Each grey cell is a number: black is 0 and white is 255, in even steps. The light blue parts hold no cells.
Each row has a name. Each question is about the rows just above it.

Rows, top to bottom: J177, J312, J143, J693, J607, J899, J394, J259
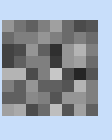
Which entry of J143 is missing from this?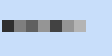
[75]
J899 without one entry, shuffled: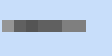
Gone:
[180]
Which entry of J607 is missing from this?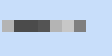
[37]
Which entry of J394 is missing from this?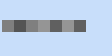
[137]
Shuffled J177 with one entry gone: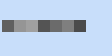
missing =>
[116]
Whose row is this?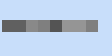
J394
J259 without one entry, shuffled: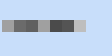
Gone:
[170]

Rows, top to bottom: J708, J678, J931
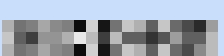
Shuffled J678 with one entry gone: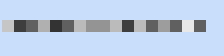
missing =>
[86]
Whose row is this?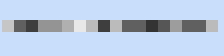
J678

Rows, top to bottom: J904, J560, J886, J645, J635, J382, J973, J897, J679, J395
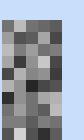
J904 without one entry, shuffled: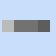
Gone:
[104]
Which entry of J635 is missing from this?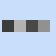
[134]

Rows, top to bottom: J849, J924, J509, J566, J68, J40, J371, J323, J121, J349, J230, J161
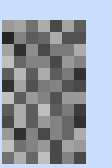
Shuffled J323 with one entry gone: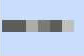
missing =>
[61]
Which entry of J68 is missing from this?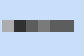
[182]
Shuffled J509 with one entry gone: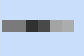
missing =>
[141]

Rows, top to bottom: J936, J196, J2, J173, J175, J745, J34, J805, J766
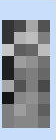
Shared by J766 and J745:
[126]
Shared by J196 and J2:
[189]

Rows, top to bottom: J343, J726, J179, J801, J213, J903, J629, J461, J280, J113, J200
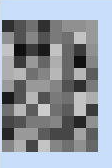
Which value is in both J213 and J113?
[92]
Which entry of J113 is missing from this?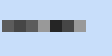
[163]

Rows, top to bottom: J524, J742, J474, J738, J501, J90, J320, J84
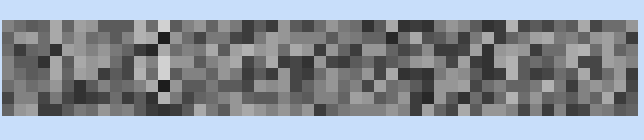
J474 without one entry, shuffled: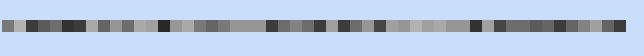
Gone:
[139]
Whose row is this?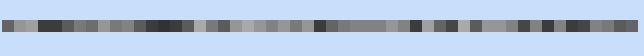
J84
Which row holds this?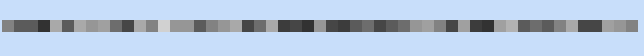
J738
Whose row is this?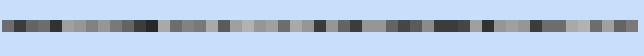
J474
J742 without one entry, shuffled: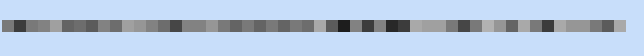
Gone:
[82]

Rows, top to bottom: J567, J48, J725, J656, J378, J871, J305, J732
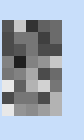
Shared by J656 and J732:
[148]
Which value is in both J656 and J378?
[130]

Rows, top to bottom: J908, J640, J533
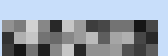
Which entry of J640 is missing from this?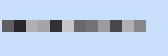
[187]
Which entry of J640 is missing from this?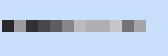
[105]
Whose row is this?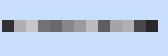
J640
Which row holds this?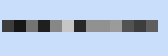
J533
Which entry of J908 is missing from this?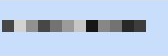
[124]
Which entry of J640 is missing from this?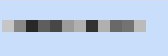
[165]

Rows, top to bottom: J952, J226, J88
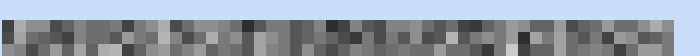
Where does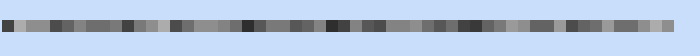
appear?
J952

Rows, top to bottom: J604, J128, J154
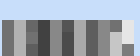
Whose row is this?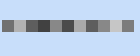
J154
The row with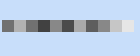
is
J128

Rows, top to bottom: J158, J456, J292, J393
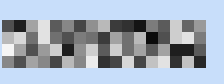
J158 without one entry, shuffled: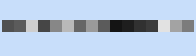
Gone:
[144]
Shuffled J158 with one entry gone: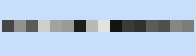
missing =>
[102]
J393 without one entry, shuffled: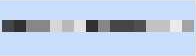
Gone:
[39]
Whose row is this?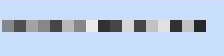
J393

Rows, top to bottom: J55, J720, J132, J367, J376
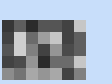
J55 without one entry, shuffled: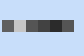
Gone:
[55]
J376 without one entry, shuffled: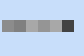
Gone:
[116]
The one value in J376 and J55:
[66]
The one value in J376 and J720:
[66]
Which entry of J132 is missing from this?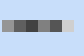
[75]
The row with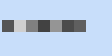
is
J132

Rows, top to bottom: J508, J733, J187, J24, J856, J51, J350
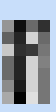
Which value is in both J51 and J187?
[118]
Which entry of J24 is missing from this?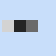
[129]
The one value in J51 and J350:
[118]
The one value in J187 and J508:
[48]
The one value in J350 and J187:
[118]

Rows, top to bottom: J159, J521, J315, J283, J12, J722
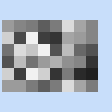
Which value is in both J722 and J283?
[155]
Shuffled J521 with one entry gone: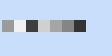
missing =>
[73]
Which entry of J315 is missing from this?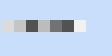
[104]
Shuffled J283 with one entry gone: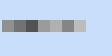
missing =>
[52]
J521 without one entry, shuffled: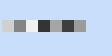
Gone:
[73]
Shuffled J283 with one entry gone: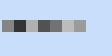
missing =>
[144]

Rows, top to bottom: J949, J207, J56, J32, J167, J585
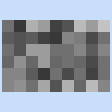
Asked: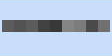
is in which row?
J207
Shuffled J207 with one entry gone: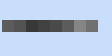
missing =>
[124]

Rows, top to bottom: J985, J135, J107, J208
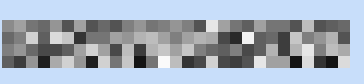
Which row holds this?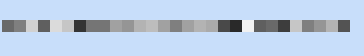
J135
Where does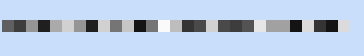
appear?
J208
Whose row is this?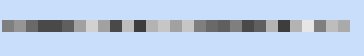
J107
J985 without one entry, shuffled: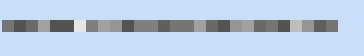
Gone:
[139]

